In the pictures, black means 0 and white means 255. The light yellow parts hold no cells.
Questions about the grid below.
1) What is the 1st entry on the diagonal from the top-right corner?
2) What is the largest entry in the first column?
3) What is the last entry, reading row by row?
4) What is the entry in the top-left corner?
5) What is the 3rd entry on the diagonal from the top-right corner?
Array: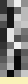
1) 144
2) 144
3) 199
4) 52
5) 22

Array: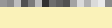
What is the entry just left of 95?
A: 109
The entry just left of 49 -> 189
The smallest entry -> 49

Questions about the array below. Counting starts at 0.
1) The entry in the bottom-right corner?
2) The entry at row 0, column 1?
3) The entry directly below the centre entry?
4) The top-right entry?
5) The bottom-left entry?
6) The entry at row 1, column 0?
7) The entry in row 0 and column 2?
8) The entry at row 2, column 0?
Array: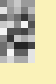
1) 228
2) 169
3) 200
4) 154
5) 185
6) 228
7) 200
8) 95

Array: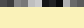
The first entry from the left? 76
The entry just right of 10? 176
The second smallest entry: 22
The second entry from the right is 106

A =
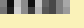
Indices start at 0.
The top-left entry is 127
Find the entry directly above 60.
16
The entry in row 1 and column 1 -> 32
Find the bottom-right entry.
154
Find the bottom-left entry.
114
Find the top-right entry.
167

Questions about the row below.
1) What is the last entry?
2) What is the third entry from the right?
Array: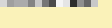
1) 200
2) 143

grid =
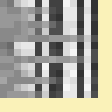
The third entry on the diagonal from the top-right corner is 65
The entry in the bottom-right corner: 78
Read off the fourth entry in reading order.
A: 220
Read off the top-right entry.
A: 51
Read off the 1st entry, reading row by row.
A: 137
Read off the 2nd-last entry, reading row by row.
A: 220
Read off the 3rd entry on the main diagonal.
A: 152
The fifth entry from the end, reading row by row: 232
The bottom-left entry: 137
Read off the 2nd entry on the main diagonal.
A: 137
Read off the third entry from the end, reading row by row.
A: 65
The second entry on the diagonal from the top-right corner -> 220

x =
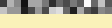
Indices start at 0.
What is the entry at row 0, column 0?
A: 60
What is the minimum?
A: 19
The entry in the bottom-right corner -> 120
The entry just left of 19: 136
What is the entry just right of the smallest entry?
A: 167
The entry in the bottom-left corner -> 195
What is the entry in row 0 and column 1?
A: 179
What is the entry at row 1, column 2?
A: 151
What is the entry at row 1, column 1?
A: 151

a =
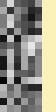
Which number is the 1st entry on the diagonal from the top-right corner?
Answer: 153
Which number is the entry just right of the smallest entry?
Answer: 185
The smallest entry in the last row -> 95
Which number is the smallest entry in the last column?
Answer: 38
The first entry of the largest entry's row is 79
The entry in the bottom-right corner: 124
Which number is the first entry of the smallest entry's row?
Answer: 7
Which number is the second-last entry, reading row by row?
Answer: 109
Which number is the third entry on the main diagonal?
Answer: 124
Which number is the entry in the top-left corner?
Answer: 124
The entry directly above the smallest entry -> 109
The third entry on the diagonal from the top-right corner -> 67
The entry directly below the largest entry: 214
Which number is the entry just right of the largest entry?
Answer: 169
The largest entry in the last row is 185
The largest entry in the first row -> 214
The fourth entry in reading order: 79
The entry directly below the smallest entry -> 185
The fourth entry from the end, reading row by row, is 153
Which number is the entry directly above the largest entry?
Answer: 185
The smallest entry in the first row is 67
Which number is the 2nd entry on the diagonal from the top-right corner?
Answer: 38
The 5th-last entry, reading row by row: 139
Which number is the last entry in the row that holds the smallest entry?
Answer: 214

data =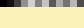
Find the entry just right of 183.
77
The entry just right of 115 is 183

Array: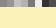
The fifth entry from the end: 178
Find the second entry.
150
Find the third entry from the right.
237

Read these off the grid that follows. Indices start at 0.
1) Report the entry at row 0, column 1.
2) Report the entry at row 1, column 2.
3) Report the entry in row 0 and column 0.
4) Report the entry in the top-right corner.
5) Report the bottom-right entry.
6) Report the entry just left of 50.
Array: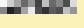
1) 205
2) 66
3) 246
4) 219
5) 149
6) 78

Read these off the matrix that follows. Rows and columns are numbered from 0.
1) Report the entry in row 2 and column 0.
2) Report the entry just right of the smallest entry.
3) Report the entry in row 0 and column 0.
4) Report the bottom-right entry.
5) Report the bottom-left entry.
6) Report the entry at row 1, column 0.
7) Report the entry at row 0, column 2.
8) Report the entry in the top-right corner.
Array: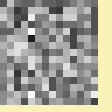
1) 207
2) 156
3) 82
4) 68
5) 140
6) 180
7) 111
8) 111
